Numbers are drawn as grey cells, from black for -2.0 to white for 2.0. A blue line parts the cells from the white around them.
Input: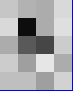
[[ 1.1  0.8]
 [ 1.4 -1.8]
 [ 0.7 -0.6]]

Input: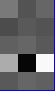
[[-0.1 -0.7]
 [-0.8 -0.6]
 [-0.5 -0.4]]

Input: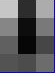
[[ 1.1 -1.3]
 [ 0.1 -1.8]
 [-0.5 -1.9]]

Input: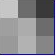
[[ 1.1 -0.3]
 [ 0.5  0.7]
 [ 0.4  0.8]]

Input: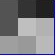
[[-0.7 -1.2]
 [-0.7  1.0]
 [ 0.5  0.4]]

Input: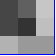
[[-0.9 -0.5]
 [-0.9 -1.2]
 [ 0.8  0.4]]

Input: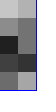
[[ 1.1  0.8]
 [ 0.2 -0.2]
 [-1.5 -0.2]]
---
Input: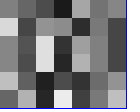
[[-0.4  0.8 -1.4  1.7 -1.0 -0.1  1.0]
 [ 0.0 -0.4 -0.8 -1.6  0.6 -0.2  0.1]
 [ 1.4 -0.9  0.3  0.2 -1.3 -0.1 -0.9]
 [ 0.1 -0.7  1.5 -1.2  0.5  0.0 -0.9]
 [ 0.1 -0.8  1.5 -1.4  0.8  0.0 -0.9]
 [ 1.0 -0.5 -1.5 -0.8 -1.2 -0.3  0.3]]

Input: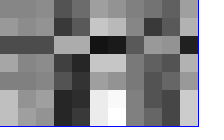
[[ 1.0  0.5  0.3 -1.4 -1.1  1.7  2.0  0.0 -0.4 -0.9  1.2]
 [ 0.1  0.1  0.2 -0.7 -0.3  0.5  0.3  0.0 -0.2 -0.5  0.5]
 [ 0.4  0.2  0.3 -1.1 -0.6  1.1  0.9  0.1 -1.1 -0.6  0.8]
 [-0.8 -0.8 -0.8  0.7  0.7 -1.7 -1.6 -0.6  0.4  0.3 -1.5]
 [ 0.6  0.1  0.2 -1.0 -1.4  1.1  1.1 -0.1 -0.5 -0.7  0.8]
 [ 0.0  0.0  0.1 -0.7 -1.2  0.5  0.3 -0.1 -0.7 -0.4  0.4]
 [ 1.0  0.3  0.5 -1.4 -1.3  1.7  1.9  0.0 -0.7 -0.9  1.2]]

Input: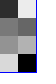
[[ 1.4 -2.0]
 [-1.3  1.7]
 [-0.1 -0.4]
 [ 0.3  0.8]]

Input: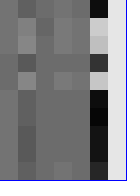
[[-0.2 -0.5 -0.3 -0.2 -0.3 -1.4  1.6]
 [-0.2 -0.5 -0.3 -0.2 -0.3 -1.8  1.6]
 [-0.2  0.0 -0.4 -0.1 -0.2  1.2  1.6]
 [-0.2  0.1 -0.3 -0.1 -0.2  1.0  1.6]
 [-0.3 -0.6 -0.3 -0.3 -0.3 -1.2  1.6]
 [-0.3  0.1 -0.3 -0.1 -0.2  1.1  1.6]
 [-0.2 -0.5 -0.3 -0.3 -0.3 -1.8  1.6]
 [-0.2 -0.5 -0.3 -0.3 -0.3 -1.9  1.6]
 [-0.2 -0.6 -0.3 -0.3 -0.3 -1.7  1.6]
 [-0.2 -0.6 -0.3 -0.3 -0.3 -1.7  1.6]]

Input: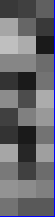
[[-0.2 -0.6 -0.6]
 [-1.1 -1.0 -0.5]
 [ 0.6 -0.4 -1.1]
 [ 1.0  0.7 -1.6]
 [ 0.1  0.1 -0.3]
 [-1.2 -1.6 -0.2]
 [ 0.2 -0.8  0.7]
 [-1.0  0.0  0.4]
 [-1.2 -1.6 -0.2]
 [ 0.6 -1.4  0.5]
 [-0.1 -1.0 -0.3]
 [ 0.3  0.2  0.0]]

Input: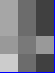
[[ 1.2 -0.3 -1.0]
 [ 0.6 -0.3 -1.0]
 [ 0.6 -0.3 -1.0]
 [ 0.4 -0.1  0.4]]

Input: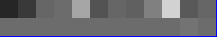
[[-0.3 -0.3 -0.3 -0.3 -0.3 -0.3 -0.3 -0.3 -0.3 -0.3 -0.2 -0.3]
 [-1.4 -1.1 -0.4 -0.3  0.6 -0.7 -0.4 -0.5  0.0  1.3 -0.6 -0.4]]

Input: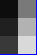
[[-1.1  1.4]
 [-1.8 -0.1]
 [-1.5  0.8]]
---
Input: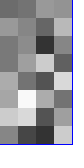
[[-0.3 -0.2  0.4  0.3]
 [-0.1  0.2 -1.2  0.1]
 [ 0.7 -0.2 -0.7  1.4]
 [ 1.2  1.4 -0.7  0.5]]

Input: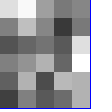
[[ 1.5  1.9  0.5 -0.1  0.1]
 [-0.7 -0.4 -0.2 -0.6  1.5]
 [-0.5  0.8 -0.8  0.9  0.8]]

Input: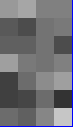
[[ 0.4  0.6  0.0  0.0]
 [-0.5 -0.5 -0.2 -0.8]
 [-1.0 -0.3  0.2  0.5]
 [-0.3 -0.5  0.1  1.1]]

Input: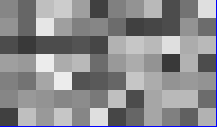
[[ 0.1 -0.4  1.0  1.2  0.5 -1.0  0.0  0.3  0.9 -0.8 -0.2  1.5]
 [-0.8 -1.1 -0.8 -0.8 -0.7 -0.9  0.8  1.1  0.9  1.5  0.7  0.9]
 [ 0.0 -0.2  0.6  1.7 -0.7 -0.6 -0.4  1.1  0.7  0.3  0.4  0.3]
 [-1.0  1.0  0.4  1.1  0.1  1.5 -0.9 -0.4  0.6  0.0 -0.5  0.8]]

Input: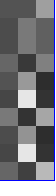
[[-0.7 -0.7  0.5]
 [-0.8 -0.1 -0.5]
 [-0.7  0.4 -1.3]
 [-0.1 -1.2  0.6]
 [-0.9  1.6 -1.2]]

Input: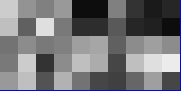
[[ 1.2  0.3  0.0  0.4 -1.8 -1.8  0.0 -1.2 -1.6 -1.4]
 [-0.2  0.2 -0.1  0.0  0.5  0.6 -0.5  0.2  0.5  0.2]
 [ 0.4  1.0 -0.7  0.8 -0.2 -0.9 -1.0 -0.4  0.5 -0.9]]
